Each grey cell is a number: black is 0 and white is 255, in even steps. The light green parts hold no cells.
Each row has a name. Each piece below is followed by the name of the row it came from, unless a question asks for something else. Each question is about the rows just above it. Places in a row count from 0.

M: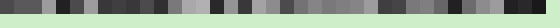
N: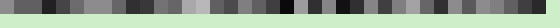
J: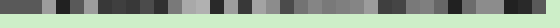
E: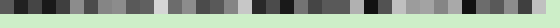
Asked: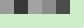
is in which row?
J
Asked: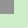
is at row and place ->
M, 16
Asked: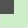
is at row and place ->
E, 27
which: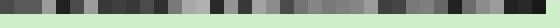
M

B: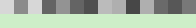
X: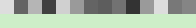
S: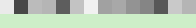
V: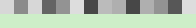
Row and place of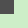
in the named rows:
B, 6
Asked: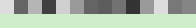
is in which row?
X
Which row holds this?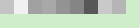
S
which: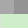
S
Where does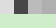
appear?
V
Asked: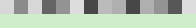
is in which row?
V
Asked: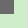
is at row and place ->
B, 11

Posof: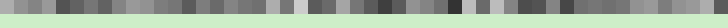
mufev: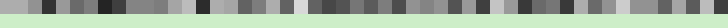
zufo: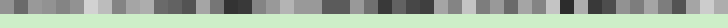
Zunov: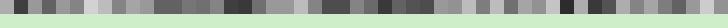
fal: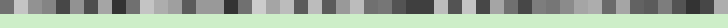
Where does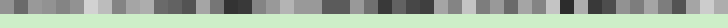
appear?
zufo
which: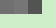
fal
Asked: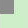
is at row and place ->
fal, 40
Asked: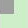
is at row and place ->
fal, 12
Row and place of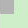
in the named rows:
zufo, 20
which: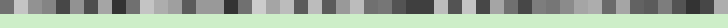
fal
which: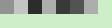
Zunov

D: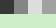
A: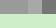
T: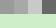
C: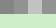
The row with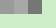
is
A
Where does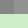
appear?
C
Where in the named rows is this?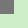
A, 3
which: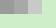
T
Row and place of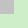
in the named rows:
C, 2
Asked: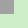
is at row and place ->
D, 3

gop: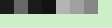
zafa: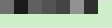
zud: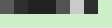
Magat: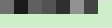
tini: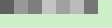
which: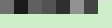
Magat
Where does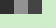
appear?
Magat
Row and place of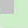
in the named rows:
tini, 3
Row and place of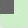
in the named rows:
gop, 1
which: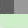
tini
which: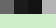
gop

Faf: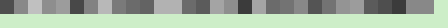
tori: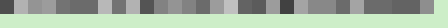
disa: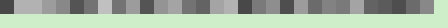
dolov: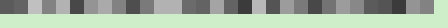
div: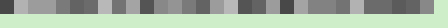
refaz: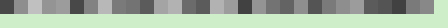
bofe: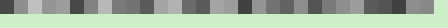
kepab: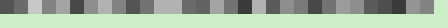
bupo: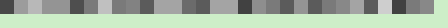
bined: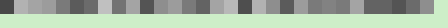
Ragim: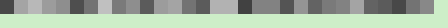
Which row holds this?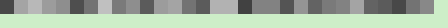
Ragim
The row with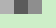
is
kepab
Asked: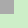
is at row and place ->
dolov, 7
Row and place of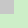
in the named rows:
kepab, 2

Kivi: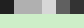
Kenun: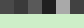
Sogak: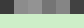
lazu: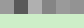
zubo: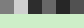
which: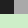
Kenun
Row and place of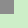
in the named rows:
Sogak, 1

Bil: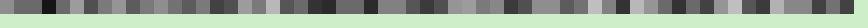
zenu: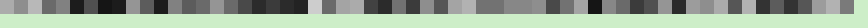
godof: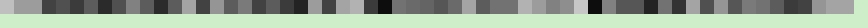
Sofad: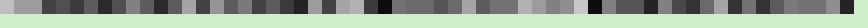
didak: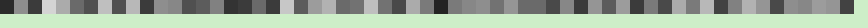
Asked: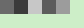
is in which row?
didak
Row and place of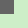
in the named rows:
godof, 30
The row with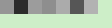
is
zenu

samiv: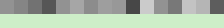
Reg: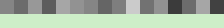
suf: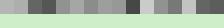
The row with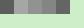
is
Reg
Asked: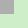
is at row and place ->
suf, 1
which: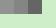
Reg

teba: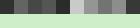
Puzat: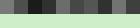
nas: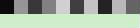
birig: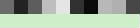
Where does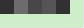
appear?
Puzat
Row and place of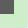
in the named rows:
birig, 2
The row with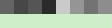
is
teba
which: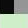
nas
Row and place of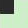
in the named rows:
teba, 4
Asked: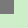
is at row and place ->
Puzat, 0

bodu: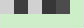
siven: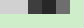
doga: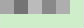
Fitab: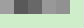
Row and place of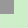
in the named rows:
Fitab, 3
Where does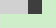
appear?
siven

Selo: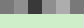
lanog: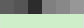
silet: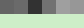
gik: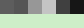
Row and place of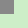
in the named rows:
lanog, 4
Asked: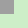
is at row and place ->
silet, 4
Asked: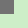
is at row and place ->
silet, 3
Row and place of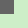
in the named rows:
silet, 0
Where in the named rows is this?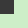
Selo, 2
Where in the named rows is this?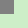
lanog, 3

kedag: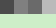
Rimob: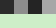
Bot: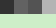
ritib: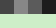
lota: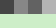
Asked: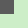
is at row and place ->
ritib, 2
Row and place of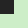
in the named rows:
Rimob, 2

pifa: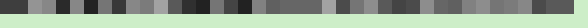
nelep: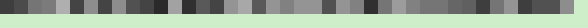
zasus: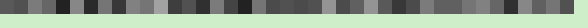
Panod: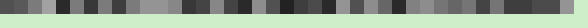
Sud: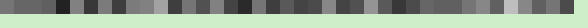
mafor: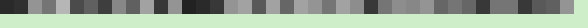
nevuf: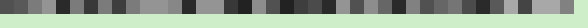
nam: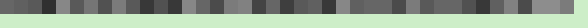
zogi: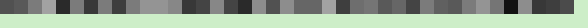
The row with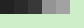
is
mafor
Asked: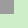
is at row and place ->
nelep, 28
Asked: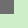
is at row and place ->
zogi, 25

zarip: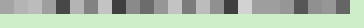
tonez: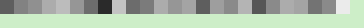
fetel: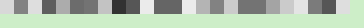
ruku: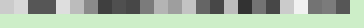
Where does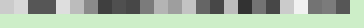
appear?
ruku
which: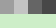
ruku
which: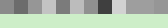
zarip
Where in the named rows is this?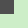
ruku, 8
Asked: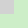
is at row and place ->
zarip, 17

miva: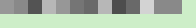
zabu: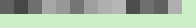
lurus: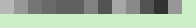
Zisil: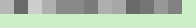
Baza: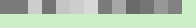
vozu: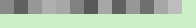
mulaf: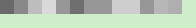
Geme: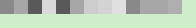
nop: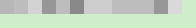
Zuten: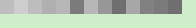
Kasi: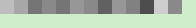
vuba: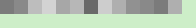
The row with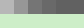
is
lurus
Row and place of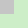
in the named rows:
Baza, 4
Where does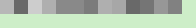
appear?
Zisil
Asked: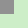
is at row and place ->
vuba, 9
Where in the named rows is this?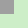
zabu, 6
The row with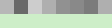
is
vuba

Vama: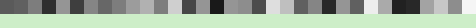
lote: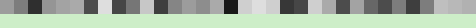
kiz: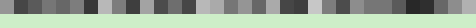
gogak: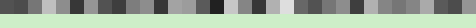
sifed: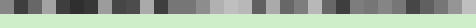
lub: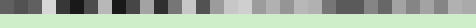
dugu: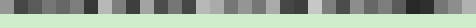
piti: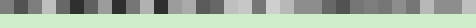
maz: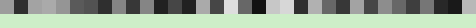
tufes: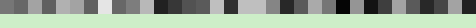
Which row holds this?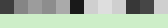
lote
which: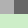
maz
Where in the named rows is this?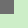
kiz, 12

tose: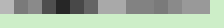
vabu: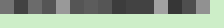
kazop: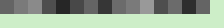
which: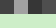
vabu
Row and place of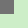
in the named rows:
vabu, 0
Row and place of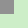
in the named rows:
vabu, 14
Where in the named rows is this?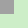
vabu, 11
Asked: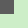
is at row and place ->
vabu, 6
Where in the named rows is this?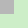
tose, 0

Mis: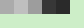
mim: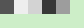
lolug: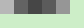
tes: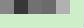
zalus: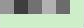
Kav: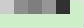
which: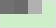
tes
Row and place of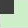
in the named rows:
zalus, 1
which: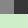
tes
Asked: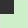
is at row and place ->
Kav, 4
